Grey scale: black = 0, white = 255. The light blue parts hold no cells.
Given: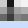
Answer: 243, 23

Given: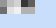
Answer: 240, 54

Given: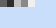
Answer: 240, 45

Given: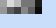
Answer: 218, 11

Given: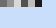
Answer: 216, 27

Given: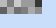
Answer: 202, 55

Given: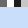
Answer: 253, 29

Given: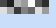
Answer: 249, 31
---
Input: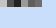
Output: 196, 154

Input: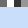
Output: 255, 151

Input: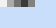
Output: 242, 170

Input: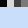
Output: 217, 122

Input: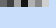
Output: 207, 177

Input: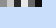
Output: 232, 202

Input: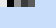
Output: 234, 149

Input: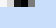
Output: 246, 215

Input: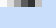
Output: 249, 220

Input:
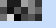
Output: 216, 161
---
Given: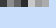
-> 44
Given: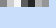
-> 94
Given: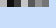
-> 198
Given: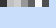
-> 152
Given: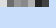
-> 137
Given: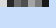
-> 80
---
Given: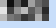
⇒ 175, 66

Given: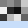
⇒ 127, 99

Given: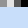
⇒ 147, 3

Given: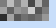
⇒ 125, 151

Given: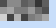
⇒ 80, 165

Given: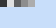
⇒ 53, 172

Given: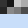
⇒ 50, 76

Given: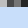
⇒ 190, 37
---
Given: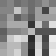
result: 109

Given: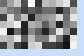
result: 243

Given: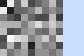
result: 75

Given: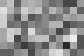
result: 167

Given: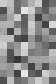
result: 162

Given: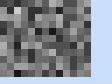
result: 94
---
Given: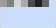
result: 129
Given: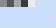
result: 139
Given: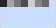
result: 118
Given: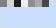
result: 142
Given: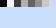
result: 146
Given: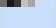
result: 111
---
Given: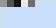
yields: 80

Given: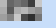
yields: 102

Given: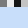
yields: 237

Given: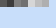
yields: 60

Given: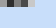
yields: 46

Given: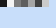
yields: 244

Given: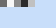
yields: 247

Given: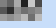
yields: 99
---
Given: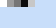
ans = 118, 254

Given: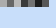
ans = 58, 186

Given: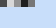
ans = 146, 216

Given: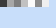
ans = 193, 251

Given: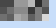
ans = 138, 215

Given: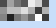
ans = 222, 254

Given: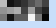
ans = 66, 244

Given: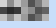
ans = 167, 211
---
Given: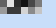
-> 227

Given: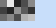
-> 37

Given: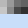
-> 153

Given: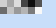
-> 167

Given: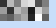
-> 51

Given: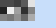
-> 239

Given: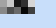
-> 201

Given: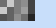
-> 99
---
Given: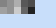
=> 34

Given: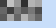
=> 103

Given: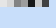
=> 65

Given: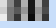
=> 52

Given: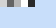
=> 41

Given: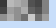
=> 158
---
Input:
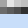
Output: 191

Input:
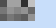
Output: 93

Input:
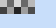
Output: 64

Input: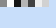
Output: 21

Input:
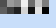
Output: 32

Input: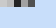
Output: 202

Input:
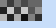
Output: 34
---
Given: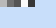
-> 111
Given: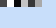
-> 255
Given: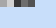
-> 210
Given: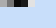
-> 117
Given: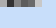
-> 50
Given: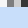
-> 126
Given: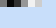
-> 7
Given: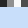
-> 144
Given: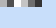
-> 80
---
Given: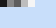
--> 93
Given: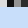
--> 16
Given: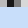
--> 23
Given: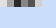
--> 135
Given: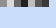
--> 189
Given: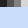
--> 83
